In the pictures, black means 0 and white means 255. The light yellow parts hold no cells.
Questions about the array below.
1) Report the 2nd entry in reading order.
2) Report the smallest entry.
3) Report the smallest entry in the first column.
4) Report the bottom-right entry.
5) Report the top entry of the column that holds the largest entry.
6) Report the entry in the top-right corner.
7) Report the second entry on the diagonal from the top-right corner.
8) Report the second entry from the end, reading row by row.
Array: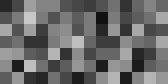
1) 71
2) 17
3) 39
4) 150
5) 159
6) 102
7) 113
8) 180

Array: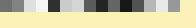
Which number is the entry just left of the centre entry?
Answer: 214
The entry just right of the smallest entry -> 82
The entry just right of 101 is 24

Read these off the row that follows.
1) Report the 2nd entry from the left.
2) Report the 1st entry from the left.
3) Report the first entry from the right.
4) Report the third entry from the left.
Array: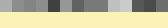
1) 141
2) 173
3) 109
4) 132

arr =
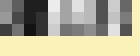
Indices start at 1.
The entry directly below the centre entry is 114
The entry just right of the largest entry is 164
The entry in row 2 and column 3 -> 31
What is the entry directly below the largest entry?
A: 215
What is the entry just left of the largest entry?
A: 31
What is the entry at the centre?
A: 164
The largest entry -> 236
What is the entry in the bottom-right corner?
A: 82
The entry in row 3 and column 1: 62
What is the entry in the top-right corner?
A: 103

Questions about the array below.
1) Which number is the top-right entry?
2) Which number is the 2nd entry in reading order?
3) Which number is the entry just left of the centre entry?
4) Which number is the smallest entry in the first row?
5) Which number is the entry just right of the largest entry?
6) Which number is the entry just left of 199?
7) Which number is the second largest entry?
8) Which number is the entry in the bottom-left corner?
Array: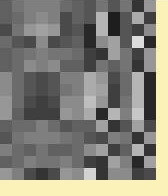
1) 150
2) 116
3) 116
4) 52
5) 40
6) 127
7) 210
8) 150

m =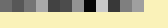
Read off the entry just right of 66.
76
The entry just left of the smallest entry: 147

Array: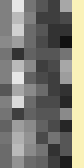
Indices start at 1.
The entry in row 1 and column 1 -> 128
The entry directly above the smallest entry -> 50
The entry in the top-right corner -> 167
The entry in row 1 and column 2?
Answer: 230
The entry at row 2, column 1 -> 128
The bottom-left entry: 107
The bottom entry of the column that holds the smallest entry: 29
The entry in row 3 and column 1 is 128
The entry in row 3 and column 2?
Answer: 208
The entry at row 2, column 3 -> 128
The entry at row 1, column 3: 116
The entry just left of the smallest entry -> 50

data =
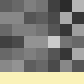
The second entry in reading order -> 104
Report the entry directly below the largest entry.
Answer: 85
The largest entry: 204
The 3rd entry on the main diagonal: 127
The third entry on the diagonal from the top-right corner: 85
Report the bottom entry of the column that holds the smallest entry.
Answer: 136
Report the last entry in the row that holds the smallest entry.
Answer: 181
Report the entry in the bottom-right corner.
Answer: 85
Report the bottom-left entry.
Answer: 136
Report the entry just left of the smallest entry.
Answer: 64
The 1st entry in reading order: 94
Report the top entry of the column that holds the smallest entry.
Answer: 43
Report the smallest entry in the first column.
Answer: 64

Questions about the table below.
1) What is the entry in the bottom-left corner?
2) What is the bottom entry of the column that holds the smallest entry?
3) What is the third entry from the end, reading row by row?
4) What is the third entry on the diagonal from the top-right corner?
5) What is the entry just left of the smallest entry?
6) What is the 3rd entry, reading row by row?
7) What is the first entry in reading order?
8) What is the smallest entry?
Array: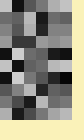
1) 175
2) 184
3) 119
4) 37
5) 37
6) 86
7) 194
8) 5
